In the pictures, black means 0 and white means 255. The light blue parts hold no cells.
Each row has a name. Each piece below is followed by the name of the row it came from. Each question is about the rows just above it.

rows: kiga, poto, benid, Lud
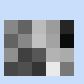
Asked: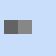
poto
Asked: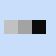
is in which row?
poto

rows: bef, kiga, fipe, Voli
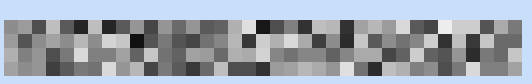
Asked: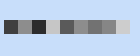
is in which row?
kiga
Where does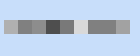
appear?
Voli

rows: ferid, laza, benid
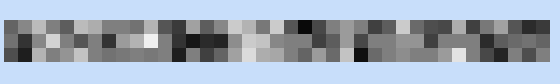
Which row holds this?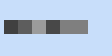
laza
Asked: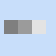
benid
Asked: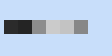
laza
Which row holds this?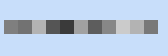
ferid
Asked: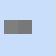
benid
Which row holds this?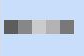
ferid

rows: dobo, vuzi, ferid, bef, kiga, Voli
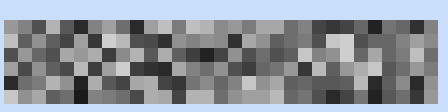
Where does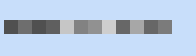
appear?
ferid
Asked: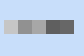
kiga
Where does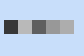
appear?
bef
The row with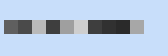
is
bef
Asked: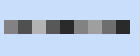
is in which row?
dobo
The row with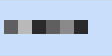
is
kiga
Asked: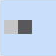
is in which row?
bef

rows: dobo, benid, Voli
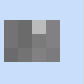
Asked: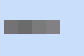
benid
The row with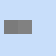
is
benid
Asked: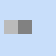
dobo
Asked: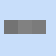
Voli
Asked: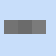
benid
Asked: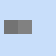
Voli

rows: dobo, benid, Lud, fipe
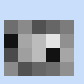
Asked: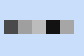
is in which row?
Lud
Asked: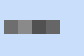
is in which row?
dobo

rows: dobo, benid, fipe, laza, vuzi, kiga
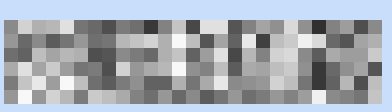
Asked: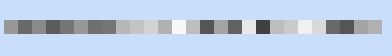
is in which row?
benid
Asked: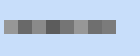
kiga
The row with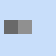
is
laza

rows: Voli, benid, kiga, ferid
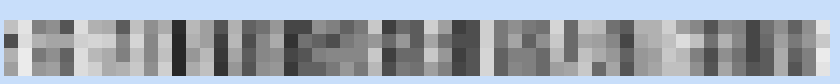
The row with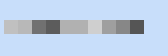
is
Voli
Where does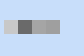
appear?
benid

